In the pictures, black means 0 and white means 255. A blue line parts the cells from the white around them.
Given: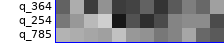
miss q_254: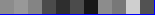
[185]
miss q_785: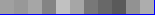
[179]
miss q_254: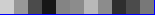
[82]
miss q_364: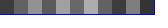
[67]

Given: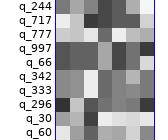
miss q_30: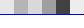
[224]
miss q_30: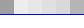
[65]

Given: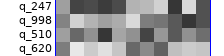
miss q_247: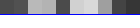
[60]
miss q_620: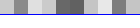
[191]
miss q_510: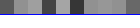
[110]
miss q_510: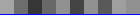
[151]

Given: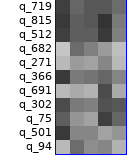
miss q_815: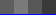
[51]
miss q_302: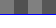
[75]
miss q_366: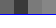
[116]
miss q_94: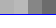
[141]
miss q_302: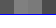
[81]

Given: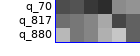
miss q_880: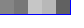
[176]
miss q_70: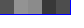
[44]
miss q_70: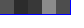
[147]

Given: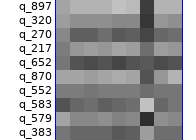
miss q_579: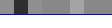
[130]
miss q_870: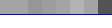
[171]
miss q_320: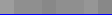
[54]

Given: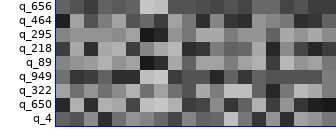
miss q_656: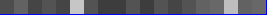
[90]
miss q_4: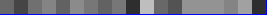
[54]
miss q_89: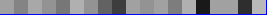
[155]
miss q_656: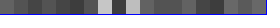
[77]

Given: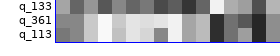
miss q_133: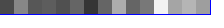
[150]
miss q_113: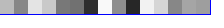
[193]
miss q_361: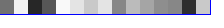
[222]
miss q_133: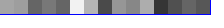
[93]

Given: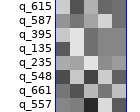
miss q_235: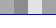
[155]
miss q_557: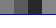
[219]
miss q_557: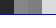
[90]
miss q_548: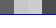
[68]
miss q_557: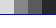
[126]

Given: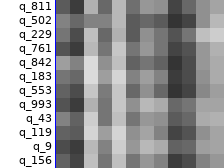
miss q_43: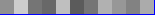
[98]
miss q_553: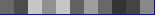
[123]
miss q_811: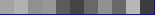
[111]
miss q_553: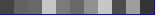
[136]

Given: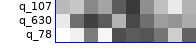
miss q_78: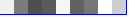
[85]
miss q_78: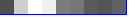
[246]
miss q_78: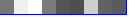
[246]
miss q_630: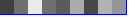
[157]
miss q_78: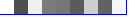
[85]
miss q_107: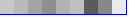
[57]
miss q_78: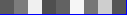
[254]

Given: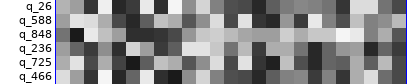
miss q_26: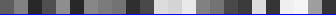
[179]
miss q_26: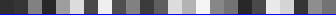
[123]
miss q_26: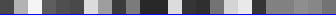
[239]
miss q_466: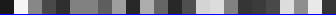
[109]
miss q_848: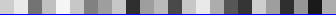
[166]
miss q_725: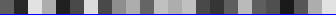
[67]
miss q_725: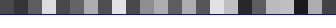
[32]

